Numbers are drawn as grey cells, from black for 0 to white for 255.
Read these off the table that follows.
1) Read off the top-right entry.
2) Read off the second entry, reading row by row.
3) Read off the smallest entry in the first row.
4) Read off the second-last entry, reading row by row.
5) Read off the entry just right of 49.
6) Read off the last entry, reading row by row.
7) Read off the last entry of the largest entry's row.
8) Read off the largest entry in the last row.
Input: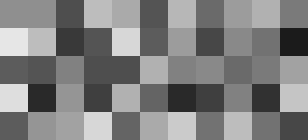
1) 122
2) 143
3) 78
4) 114
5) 197
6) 71
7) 27
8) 215

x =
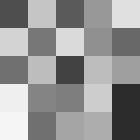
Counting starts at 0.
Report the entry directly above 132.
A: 189
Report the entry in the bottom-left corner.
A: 245
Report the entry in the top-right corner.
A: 224
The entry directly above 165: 126
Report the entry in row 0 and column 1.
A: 197
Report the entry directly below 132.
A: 112
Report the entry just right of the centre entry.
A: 189
